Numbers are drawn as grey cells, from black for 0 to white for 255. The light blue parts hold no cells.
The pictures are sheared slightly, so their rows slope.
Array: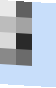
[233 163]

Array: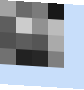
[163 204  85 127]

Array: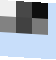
[239  65]

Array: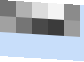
[115 117]

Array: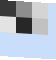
[56 39]

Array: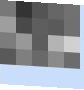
[120  73  93 138]

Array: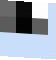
[105   3]
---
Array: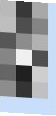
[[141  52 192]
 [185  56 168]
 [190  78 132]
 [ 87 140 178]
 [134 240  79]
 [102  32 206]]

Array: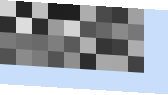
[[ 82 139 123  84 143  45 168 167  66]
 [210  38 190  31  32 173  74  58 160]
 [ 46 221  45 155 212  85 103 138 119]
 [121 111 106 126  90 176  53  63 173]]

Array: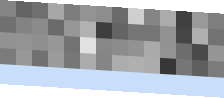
[[123 152 113 155 119 172 133 173 176 172  55 118  95 123]
 [133  99 111 167 125 147 141 107 207 133 171  64 153 126]
 [112 131 139 107 151 177  62 100 117 117 146  69 176 114]
 [146 147 143 151 115 225 135 140 146 170 147 109  74 149]]

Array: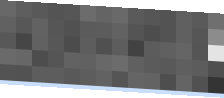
[[ 83  82  93  93  89  93  98  85 101  99  78 100  81  52]
 [104  94  89  84  86 108 100 105  90  86  83  96  90 111]
 [ 97  87  98  86  81  91  92  98  84  77  83  96  86 140]
 [ 88  70  97  87  76  93  80  93  66  92  96 101  85 228]
 [106 103  77  85  98  97 104 108  96  91  89  95  92  79]]

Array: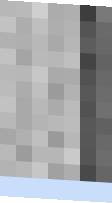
[[179 183 198 161 173  73 102]
 [183 185 207 172 175  61 121]
 [194 173 191 174 179  84 106]
 [177 175 184 169 182  93 104]
 [194 165 185 183 191  68  99]
 [184 183 199 170 171  82 105]
 [187 172 191 155 178  88 108]
 [194 169 184 171 187  82 112]
 [184 169 180 184 188  88  97]
 [167 176 191 154 183  87 105]
 [185 156 182 182 202  85 109]]

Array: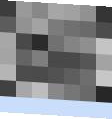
[[ 65 167 189 136 118 105  39]
 [ 61 153 136 166 161 145  53]
 [ 92 146 163 123 112 106  76]
 [167  73  43 113 132 143 196]
 [164 100 126  73  73  86 163]
 [181  76  75  82  94 110 199]]
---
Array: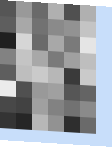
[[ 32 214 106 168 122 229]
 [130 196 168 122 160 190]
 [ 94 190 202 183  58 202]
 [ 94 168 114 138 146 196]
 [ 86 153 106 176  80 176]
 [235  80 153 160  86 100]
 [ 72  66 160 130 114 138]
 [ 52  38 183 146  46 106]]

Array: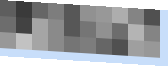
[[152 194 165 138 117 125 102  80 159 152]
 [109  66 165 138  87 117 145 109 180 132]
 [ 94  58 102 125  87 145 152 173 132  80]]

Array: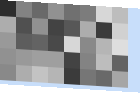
[[137 173 195 181  59 118 105 166]
 [145 153 159 159  67 131 189  99]
 [ 45 131 105 145 112 124 215 189]
 [153  93  99  73 215 137 181 222]
 [173  80 145  67  87 173  59 209]]

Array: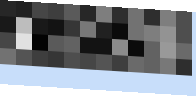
[[ 70 225   3  90  98  19  19 139  11  98 153 106]
 [ 25 189  25  19  54 120  33  11 114 126 147  78]
 [114  84  62  54  78  70  84  62 106  98 120  46]
 [ 39  33  70  62  90  39 126  46 114  46 126  78]]

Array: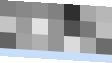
[[100 162 176 149 219 168 108]
 [196 155 225 149  81 121 190]
 [129 136 142 129  47 168 183]]

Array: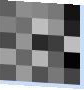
[[ 90 154  83 120  67]
 [ 75 148  42  61 189]
 [ 96 141 134 120  19]
 [128 112 189 148  34]
 [160 104 181  96   4]]
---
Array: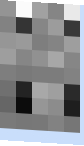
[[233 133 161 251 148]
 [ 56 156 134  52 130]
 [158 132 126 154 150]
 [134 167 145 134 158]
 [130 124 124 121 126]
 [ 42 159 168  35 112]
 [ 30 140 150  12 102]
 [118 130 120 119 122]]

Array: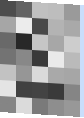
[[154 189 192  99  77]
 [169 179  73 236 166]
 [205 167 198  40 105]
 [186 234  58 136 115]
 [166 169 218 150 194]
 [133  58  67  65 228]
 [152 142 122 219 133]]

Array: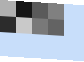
[[128  90  22 176]
 [ 99 121 201  44]]

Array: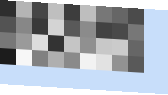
[[ 75 102 119 190  61 191  70 180  46]
 [119  73  66 139  89 212  57 135  83]
 [102 203 200 144 197  51 221 154 120]
 [ 89 146 226 242 138 175 129 247  28]]

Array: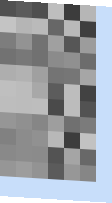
[[182  60 190  79  91  81]
 [ 62 185 103 186 181 196]
 [156  86 160 114 147 125]
 [108 144 139 113 120 114]
 [166 118 116 160 178 174]
 [ 66 189  92 168 188 191]
 [ 82 188  74 189 188 189]
 [123 112 158 134 144 150]
 [194  61 184 145 140 129]
 [104 165  83 139 140 137]
 [134 151  91 147 157 150]]

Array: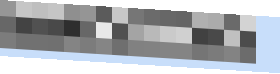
[[211 106 171 176 101 103 107 118 199  91 149 143 197 191 198 150]
 [ 76 192  73  65 208 202 185 164  81 232 103  46  73  81  67 103]
 [108 131 123 117 132 132 130 129 111 133 124 132 112 113 113 124]]
